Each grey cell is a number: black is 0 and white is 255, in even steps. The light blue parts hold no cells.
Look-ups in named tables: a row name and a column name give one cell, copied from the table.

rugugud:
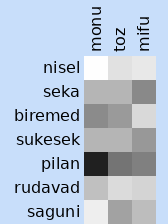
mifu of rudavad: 212
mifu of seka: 137
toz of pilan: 116
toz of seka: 181
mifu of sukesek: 152
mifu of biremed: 217
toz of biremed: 154
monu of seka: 181
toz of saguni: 162

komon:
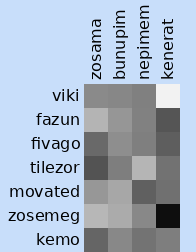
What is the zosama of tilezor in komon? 83
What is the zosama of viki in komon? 138
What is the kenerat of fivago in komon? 94
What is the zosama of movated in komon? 151
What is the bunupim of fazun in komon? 150
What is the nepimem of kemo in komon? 115
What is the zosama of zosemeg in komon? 183
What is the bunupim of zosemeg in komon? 171
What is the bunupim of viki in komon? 135
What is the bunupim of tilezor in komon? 126
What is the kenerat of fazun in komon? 85
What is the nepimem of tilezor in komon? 181
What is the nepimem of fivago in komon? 127
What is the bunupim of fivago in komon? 142
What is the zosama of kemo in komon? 101
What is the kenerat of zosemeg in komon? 14
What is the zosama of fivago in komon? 105
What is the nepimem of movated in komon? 96
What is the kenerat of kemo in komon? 126
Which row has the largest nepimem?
tilezor

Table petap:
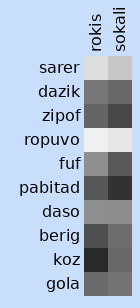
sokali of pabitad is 50
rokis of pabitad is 87
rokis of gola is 106
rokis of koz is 41
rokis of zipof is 100
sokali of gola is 115
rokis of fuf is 143
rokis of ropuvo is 240
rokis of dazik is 119
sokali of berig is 109
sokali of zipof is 72
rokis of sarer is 222
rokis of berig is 79
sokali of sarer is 199
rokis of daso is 143
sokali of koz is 104
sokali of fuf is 88
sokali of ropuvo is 231

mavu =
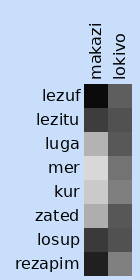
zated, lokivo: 87
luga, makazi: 179
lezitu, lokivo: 81
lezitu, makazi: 61
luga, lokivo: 88
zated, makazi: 174
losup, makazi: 58
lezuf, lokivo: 94
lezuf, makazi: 11
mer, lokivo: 115
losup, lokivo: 81
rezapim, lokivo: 128
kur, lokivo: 127
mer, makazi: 216
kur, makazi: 202
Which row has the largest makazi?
mer

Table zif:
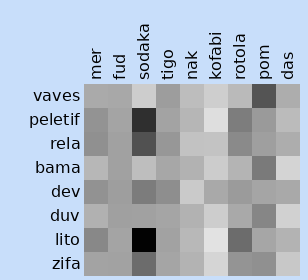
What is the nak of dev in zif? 202
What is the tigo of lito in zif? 162
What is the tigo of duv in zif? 165
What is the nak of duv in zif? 178
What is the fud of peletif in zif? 164
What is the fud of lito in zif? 164
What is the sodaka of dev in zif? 124
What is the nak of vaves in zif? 189
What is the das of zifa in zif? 200
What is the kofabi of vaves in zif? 206
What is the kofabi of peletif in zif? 222
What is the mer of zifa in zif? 163
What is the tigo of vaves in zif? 157
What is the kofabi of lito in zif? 226
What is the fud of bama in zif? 161

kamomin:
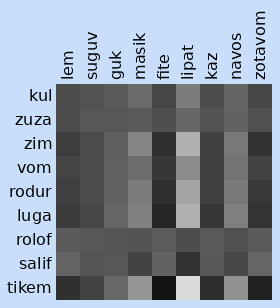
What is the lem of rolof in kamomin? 91
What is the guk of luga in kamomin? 101
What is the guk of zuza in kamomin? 87
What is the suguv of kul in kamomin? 82
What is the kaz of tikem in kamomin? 45
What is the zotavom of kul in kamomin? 71
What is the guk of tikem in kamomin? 105
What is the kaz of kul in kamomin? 77
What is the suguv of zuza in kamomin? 87
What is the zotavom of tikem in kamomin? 34
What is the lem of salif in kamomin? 99
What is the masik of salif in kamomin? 67
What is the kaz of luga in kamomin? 55
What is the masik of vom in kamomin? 108
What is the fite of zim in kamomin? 47
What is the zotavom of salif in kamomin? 101
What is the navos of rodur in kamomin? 121

